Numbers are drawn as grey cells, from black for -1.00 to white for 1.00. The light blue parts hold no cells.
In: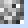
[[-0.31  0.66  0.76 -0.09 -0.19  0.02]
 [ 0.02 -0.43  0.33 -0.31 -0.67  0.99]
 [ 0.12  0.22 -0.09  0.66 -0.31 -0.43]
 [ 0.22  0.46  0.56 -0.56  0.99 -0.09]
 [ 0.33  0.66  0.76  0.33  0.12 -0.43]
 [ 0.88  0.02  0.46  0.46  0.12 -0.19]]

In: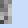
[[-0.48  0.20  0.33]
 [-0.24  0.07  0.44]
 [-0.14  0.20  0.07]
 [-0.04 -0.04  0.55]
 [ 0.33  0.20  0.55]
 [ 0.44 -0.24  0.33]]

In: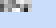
[[-0.37  0.29  0.29  0.08 -0.15  0.41 -0.15  0.41]
 [-0.25  0.54  0.08  0.87  1.00  0.18 -0.72  0.65]
 [ 0.18  0.54  0.18 -0.05  0.75  0.87  0.65  0.65]]

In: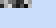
[[-0.69  0.35  0.70 -0.46 -0.82 -0.34 -0.92  0.47]
 [ 0.12  0.47 -0.10 -0.21 -0.69 -0.59  0.58  0.23]]

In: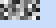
[[-0.72  0.48 -0.13 -0.26  0.60  0.36 -0.13  0.93 -0.61  0.48]
 [-0.38  0.93  0.13  0.00  0.36  0.80 -0.38 -0.72  0.60  0.70]
 [-0.26 -0.61  0.26  0.70  0.48 -0.26 -0.13  0.36  0.93 -0.72]
 [ 0.13 -0.61  0.26 -0.49  0.00  0.48 -0.49  0.26 -0.38 -0.83]
 [ 0.70  0.93  0.26 -0.61 -0.72  0.36 -0.13  0.00  0.48 -0.49]]

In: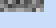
[[-0.26  0.32  0.11  0.11  0.32  0.32  0.11  0.11 -0.37  0.56  0.21]
 [-0.02 -0.37  0.32 -0.13 -0.62  0.11 -0.37 -0.26  0.21 -0.13 -0.37]
 [ 0.21 -0.02 -0.49 -0.26 -0.13 -0.13 -0.26 -0.02 -0.02 -0.13 -0.02]]
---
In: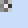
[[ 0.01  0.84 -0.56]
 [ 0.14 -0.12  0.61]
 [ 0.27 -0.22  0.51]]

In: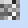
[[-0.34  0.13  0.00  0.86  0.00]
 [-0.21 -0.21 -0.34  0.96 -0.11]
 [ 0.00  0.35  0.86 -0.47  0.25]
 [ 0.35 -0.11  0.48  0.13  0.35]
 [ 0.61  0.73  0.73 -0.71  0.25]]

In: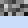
[[-0.44  0.63 -0.09  0.27  0.16 -0.64 -0.44]
 [-0.20  0.27 -0.20 -0.31 -0.54 -0.09  0.16]
 [ 0.03 -0.75  0.40 -0.54  0.27  0.16 -0.85]
 [ 0.16 -0.09 -0.31 -0.54  0.03  0.03  0.52]]

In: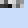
[[-0.53 -0.64 -0.87  0.42 -0.16  0.52]
 [ 0.52 -0.29  0.76  0.64  0.05  0.18]]

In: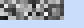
[[-0.74 -0.85  0.51  0.51 -0.16  0.07 -0.39  0.63  0.29  0.18  0.29 -0.61
  -0.16 -0.27 -0.39  0.29]
 [-0.61  0.85 -0.16 -0.27  0.73  0.40  0.18  0.51 -0.74  0.73 -0.03  0.63
  -0.39 -0.39 -0.27 -0.49]
 [ 0.40 -0.16  0.18  0.63 -0.16  0.18  0.07 -0.49 -0.61 -0.39  0.51 -0.27
   0.40  0.29  0.51 -0.27]
 [ 0.51 -0.49 -0.49 -0.61  0.18  0.29  0.40  0.40 -0.27  0.40  0.18 -0.61
  -0.39  0.29 -0.03 -0.39]
 [ 0.63  0.51 -0.03 -0.61 -0.16  0.07  0.73 -0.74  0.40 -0.74 -0.27  0.96
  -0.49  0.07 -0.03 -0.49]]

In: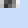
[[ 0.47 -0.60 -0.22  0.14  0.78]
 [ 0.58 -0.35 -0.48  0.01  0.90]]
